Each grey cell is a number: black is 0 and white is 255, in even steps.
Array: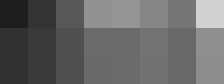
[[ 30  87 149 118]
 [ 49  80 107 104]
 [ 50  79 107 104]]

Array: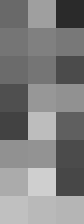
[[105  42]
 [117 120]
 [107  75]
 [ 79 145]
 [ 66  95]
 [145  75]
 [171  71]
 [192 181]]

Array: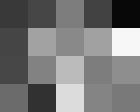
[[ 57 125   8]
 [ 69 137 247]
 [ 71 187 142]
 [107 220 121]]

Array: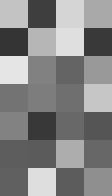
[[195 213]
 [ 52 223]
 [229 100]
 [115 111]
 [130 104]
 [ 93 173]
 [ 96  92]]

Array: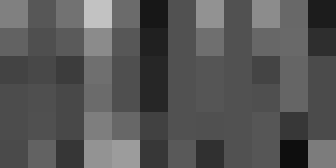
[[128 114 107  81  81 104]
 [ 98  90  87  81  81 105]
 [ 67  60  79  81  81 101]
 [ 76  72  79  81  81 101]
 [ 76  72 103  81  81  55]
 [ 74  54 156  89  81  14]]

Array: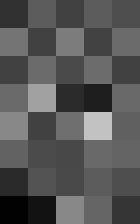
[[ 49  65  78]
 [116 124 107]
 [ 65  74  65]
 [106  43 105]
 [136 111  96]
 [ 98  72 100]
 [ 42  73  78]
 [  2 136  53]]

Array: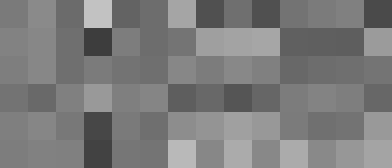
[[122 107  99 165 111 115 128]
 [130 111 125 116 163  96  94]
 [126 111 115 135 136 104 111]
 [115 128 127  94  85 124 126]
 [127 120 122 141 160 123 115]
 [125 128 118 185 171 171 151]]

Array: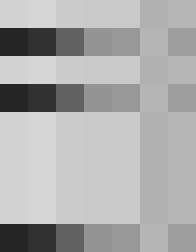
[[211 203 201 183]
 [ 37  97 152 158]
 [211 203 201 183]
 [ 37  97 152 158]
 [210 203 201 183]
 [210 203 201 183]
 [210 203 201 183]
 [210 203 201 183]
 [ 37  97 152 158]]
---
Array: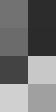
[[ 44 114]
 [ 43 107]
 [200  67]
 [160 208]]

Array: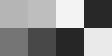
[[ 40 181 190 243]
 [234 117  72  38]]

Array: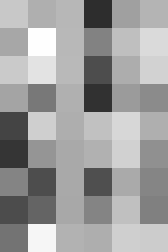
[[180 200 175 183  45 160]
 [218 167 254 184 130 191]
 [210 202 227 185  77 173]
 [139 164 120 176  49 155]
 [175  68 207 174 193 215]
 [144  53 149 169 177 209]
 [133 132  77 169  79 170]
 [128  76 100 168 132 192]
 [204 115 246 178 174 207]]

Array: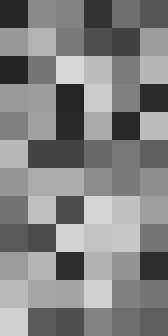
[[ 86  38 137 130  50 112]
 [156 152 178 122  80  65]
 [182  35 117 215 188 123]
 [ 43 153 156  37 204 128]
 [188 128 161  41 170  40]
 [ 94 184  67  66 105 119]
 [143 149 172 173 138 122]
 [157 114 191  77 212 192]
 [117  89  74 210 193 200]
 [ 46 155 182  46 177 148]
 [118 185 166 165 208 129]
 [ 93 208  90  80 131 110]]

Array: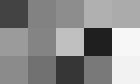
[[171  67 130 141 176]
 [247 155 132 192  31]
 [242 139 113  54 121]]

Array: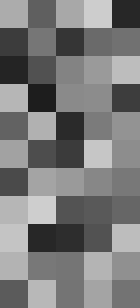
[[ 39 172  95 168 205]
 [113  60 118  53 106]
 [189  36  81 131 154]
 [ 61 182  29 138 140]
 [147  98 177  42 123]
 [141 162  77  59 198]
 [120  74 164 154 135]
 [102 182 206  83  89]
 [189 196  39  45  82]
 [144 179 120 117 180]
 [115  91 184 116 164]]

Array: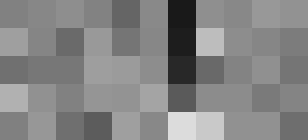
[[146 129 135 142 130 101 137  25 143 136 152]
 [124 159 133 106 153 117 135  29 189 141 134]
 [117 112 119 119 158 155 141  40 105 131 144]
 [132 177 145 129 149 147 164  90 140 140 122]
 [110 128 151 111  92 159 136 220 201 145 145]]

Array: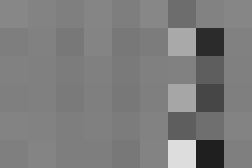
[[134 135 131 127 133 126 135 109 130]
 [129 126 129 120 132 120 124 169  43]
 [128 129 128 124 128 122 128 129  94]
 [127 127 128 122 127 120 127 166  70]
 [131 131 130 126 128 124 130  94 111]
 [127 127 132 126 126 120 131 221  31]]
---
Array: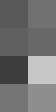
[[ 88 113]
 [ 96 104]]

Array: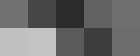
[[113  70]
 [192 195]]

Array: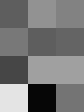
[[ 94 146]
 [120  94]]

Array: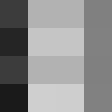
[[ 60 178]
 [ 37 197]]

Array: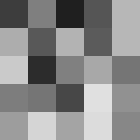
[[ 61 127]
 [173  88]]

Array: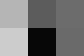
[[181  92]
 [204   7]]

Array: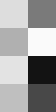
[[221 122]
 [176 250]]

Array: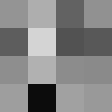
[[148 174]
 [ 93 212]]

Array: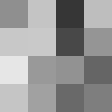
[[143 196]
 [200 201]]
